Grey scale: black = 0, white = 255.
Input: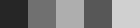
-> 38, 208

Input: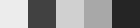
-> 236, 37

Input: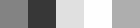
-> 131, 174

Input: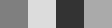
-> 127, 170

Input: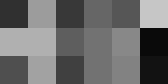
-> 48, 18

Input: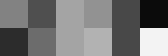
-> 130, 243
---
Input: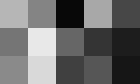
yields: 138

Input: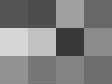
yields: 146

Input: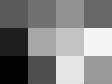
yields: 2

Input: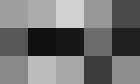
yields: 136

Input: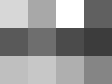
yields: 191

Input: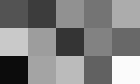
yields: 12

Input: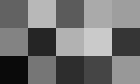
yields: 10

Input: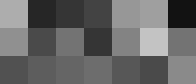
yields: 81

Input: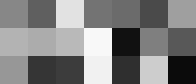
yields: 151

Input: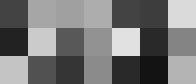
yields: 196
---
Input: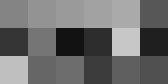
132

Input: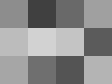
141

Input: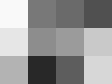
249

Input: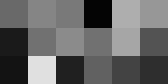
105

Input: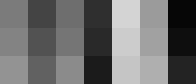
123

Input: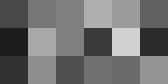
71

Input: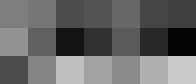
125

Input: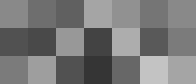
137

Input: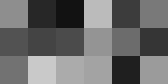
142
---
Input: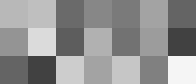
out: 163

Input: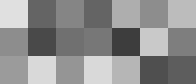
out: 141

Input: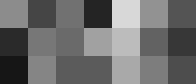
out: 146

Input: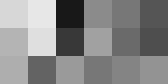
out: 119

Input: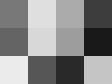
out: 171

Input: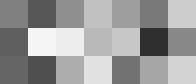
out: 121

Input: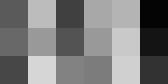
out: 180
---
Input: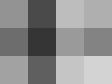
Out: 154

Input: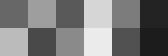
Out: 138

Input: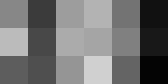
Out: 171

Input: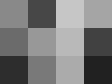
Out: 185

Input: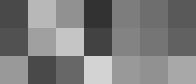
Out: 197

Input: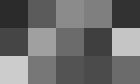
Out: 107

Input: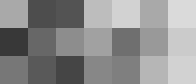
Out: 141

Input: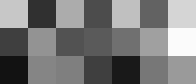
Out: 82

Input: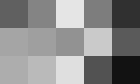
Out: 146
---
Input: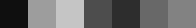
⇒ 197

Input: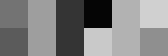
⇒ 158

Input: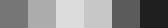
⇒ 172

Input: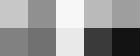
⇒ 129

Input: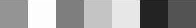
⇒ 126

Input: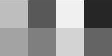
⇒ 38
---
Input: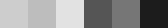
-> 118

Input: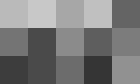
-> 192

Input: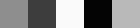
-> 4

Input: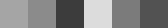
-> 123

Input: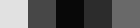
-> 44

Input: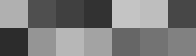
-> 190
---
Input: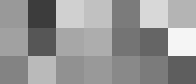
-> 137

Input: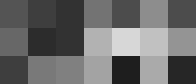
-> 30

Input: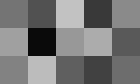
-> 95

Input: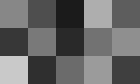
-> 107

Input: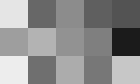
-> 172

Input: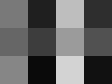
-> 10

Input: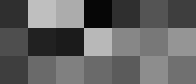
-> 91
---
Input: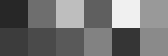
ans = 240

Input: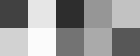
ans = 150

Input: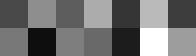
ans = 186

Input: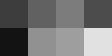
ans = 124

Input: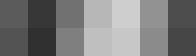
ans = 146

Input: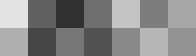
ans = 125
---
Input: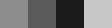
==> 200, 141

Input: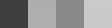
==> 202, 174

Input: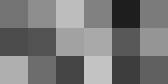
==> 196, 189

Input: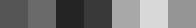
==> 216, 168

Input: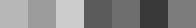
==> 204, 183

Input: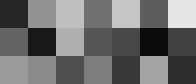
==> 230, 197

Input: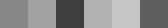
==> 197, 177

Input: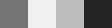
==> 240, 188

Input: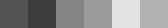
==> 227, 178
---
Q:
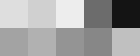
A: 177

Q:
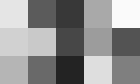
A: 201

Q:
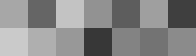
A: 175

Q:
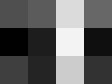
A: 29

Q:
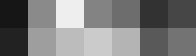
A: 158

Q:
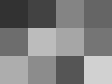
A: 188

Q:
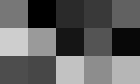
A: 154
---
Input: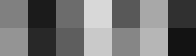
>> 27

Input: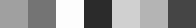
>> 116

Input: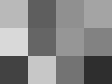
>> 94

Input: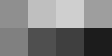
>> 191

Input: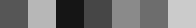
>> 183

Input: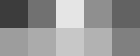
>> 113
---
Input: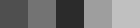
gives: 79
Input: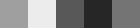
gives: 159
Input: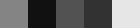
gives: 132
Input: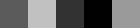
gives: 91
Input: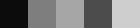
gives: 12
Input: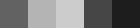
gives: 98
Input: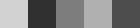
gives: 210
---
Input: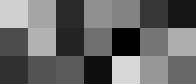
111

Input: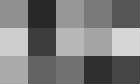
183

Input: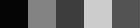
61

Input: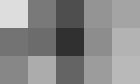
48

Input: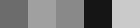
137

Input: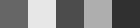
76

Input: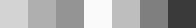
250

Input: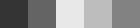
232
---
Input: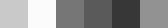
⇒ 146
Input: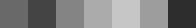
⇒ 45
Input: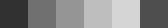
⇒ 78
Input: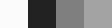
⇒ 163
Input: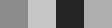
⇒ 176
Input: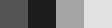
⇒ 225
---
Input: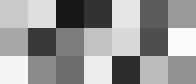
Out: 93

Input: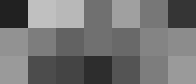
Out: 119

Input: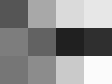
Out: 218

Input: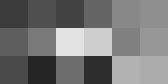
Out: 136

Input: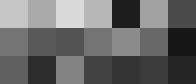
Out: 162

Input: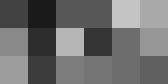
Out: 197

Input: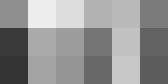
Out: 185

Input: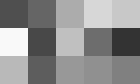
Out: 215
